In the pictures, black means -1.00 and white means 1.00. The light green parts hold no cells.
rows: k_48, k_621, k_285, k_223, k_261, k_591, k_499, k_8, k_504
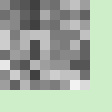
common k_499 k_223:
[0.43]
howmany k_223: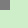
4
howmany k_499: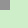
2
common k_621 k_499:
[-0.13]

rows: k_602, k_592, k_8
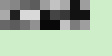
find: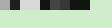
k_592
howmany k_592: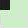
1
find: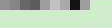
k_602

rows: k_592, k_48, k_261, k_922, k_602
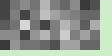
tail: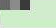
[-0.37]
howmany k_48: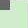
2
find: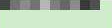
k_592

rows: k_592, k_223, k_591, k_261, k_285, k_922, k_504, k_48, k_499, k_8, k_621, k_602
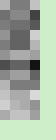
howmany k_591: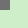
2
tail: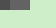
[-0.85]

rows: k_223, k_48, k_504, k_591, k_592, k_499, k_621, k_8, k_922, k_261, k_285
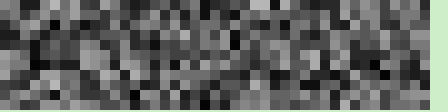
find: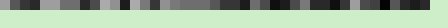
k_8
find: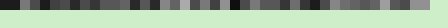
k_591
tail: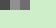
[-0.68 -0.32 -0.41  0.14 -0.41 -0.49 -0.05 -0.05]
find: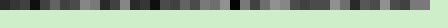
k_592
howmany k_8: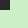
6

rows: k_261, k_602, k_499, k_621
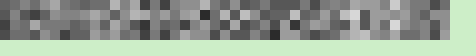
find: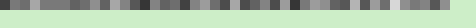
k_499
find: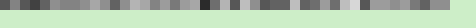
k_602

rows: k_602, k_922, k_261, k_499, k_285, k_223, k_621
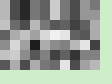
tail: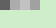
[ 0.69  0.88  0.79 -0.24 -0.32  0.35]
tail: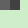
[-0.24  0.35]
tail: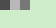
[-0.32 -0.24 -0.49 -0.24  0.35]

